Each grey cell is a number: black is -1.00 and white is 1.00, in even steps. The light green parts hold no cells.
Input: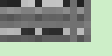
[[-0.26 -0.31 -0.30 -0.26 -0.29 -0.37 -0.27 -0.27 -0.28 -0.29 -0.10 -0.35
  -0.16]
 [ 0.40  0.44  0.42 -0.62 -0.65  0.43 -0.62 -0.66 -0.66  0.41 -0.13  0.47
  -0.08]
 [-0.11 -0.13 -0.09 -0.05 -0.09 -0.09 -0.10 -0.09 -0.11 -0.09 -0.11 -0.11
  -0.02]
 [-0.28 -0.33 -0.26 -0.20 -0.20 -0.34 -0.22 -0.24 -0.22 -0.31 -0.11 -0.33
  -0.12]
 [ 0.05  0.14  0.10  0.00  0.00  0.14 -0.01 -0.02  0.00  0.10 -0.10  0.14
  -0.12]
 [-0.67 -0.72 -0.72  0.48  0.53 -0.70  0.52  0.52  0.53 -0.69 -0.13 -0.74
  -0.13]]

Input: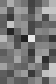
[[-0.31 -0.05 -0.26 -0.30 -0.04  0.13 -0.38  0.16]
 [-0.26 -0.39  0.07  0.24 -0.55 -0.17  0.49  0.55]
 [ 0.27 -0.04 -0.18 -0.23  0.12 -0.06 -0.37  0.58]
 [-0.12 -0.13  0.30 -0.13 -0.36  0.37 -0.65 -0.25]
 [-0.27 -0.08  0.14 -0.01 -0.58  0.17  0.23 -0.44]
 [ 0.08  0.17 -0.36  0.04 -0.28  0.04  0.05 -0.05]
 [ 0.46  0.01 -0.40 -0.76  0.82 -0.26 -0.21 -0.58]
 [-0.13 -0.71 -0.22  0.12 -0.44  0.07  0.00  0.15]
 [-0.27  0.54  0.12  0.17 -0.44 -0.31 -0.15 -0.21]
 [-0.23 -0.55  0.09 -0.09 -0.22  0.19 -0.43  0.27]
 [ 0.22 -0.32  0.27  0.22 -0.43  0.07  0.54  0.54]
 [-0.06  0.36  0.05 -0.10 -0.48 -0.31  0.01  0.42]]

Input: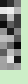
[[ 0.26  0.17  0.28]
 [ 0.28  0.79 -0.81]
 [-0.28  0.48  0.11]
 [ 0.19 -0.23 -0.95]
 [ 0.49  0.43 -0.32]
 [ 0.15 -0.79  0.02]
 [-0.91 -0.26 -0.54]
 [-0.53  0.47 -0.54]
 [ 0.80  0.87  0.45]
 [-0.82 -0.58 -0.05]]

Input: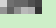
[[ 0.15 -0.24  0.11  0.45  0.38 -0.61]
 [ 0.66 -0.12 -0.19 -0.20 -0.37 -0.48]]

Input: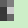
[[-0.55 -0.19]
 [-0.57  0.59]
 [-0.26  0.00]]

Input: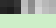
[[-0.73 -0.78 -0.65  0.52  0.14  0.66  0.49  0.43]
 [-0.66 -0.68 -0.58  0.47  0.10  0.58  0.44  0.37]]

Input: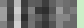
[[ 0.01 -0.37  0.62 -0.50 -0.10 -0.40 -0.58 -0.34  0.06 -0.17 -0.18]
 [ 0.24 -0.51  0.49 -0.64 -0.12 -0.25 -0.50 -0.18  0.06  0.05 -0.17]
 [ 0.25 -0.45  0.61 -0.47  0.01 -0.57 -0.64 -0.33  0.21 -0.16 -0.02]
 [ 0.00 -0.38  0.45 -0.53 -0.26 -0.29 -0.52 -0.24 -0.05 -0.14 -0.20]]

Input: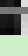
[[-0.91 -0.95 -0.83  0.70]
 [-0.82 -0.86 -0.72  0.63]
 [-0.78 -0.81 -0.66  0.56]
 [-0.05 -0.08 -0.06 -0.07]
 [-0.82 -0.75 -0.89  0.74]]
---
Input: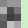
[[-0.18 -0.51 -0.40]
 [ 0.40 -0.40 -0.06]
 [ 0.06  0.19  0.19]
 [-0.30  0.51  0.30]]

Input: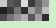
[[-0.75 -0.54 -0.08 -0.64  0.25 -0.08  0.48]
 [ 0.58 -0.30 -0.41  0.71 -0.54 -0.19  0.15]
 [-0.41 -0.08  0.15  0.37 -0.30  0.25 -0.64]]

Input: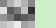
[[ 0.76 -0.27 -0.05  0.51 -0.63]
 [ 0.15 -0.05 -0.39 -0.27 -0.15]
 [ 0.05  0.39  0.64  0.39  0.05]
 [ 0.51  0.64  0.86  0.27  0.39]]

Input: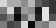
[[-0.02 -0.46 -0.36  0.68 -0.92  0.10 -0.02  0.44]
 [-0.36 -0.02 -0.92 -0.13  0.34 -0.71  0.79 -0.36]
 [ 0.68  0.34  0.34  0.10  0.44 -0.24 -0.46 -0.59]
 [-0.02  0.68 -0.71  0.22  0.10 -0.82  0.79 -0.59]]

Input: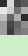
[[ 0.23 -0.54 -0.11 -0.01]
 [ 0.23 -0.44 -0.21  0.12]
 [ 0.48 -0.21  0.36 -0.65]
 [ 0.80  0.60 -0.11  0.36]
 [-0.65  0.70 -0.44 -0.31]]

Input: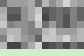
[[ 0.43 -0.46 -0.46  0.01  0.33  0.67 -0.46 -0.34 -0.22 -0.46 -0.12 -0.34]
 [ 0.43 -0.34 -0.34  0.13  0.33  0.67 -0.46 -0.22 -0.12 -0.34  0.01 -0.22]
 [ 0.33 -0.22 -0.22  0.13  0.33  0.55 -0.34 -0.22 -0.12 -0.22  0.01 -0.22]
 [ 0.55  0.01  0.13  0.13  0.01  0.55 -0.12  0.23 -0.12 -0.34  0.01  0.13]
 [-0.12  0.23  0.23  0.23  0.33 -0.12  0.43  0.13  0.33  0.67  0.33  0.23]
 [ 0.23  0.43  0.43  0.13  0.01  0.01  0.43  0.55  0.23  0.23  0.23  0.43]
 [ 0.01  0.55  0.43  0.23  0.13 -0.22  0.55  0.55  0.43  0.67  0.33  0.43]]

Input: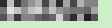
[[-0.34  0.29 -0.55  0.03  0.03 -0.21 -0.34 -0.21  0.64 -0.21 -0.65  0.29
  -0.75 -0.34]
 [-0.65  0.51 -0.55 -0.10  0.16  0.40 -0.44  0.29 -0.65  0.29 -0.44  0.40
   0.03  0.03]
 [-0.10  0.77  0.51  0.16  0.51  0.64  0.03  0.51  0.16  0.03 -0.10 -0.10
  -0.21  0.29]]

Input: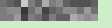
[[-0.12 -0.24 -0.36  0.58 -0.02 -0.24  0.34 -0.02  0.10 -0.24 -0.36 -0.36
  -0.36 -0.24]
 [-0.02 -0.02  0.21 -0.47 -0.02 -0.12 -0.36 -0.02 -0.24 -0.24  0.34  0.21
   0.10  0.21]
 [-0.02  0.10  0.10 -0.57 -0.12  0.10 -0.47 -0.24 -0.12  0.10  0.10 -0.12
   0.21 -0.12]]
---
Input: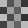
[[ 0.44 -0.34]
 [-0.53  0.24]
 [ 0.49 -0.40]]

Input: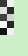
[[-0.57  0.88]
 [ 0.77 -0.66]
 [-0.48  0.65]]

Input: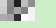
[[0.65 0.07]
 [0.59 0.00]
 [0.34 0.27]]

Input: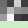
[[-0.16 -0.49]
 [-0.09  0.47]
 [ 0.22  0.92]]

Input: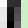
[[ 0.94 -0.63]
 [ 0.82 -0.85]
 [ 0.83 -0.89]]

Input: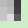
[[0.46 0.39]
 [0.54 0.45]
 [0.55 0.73]]
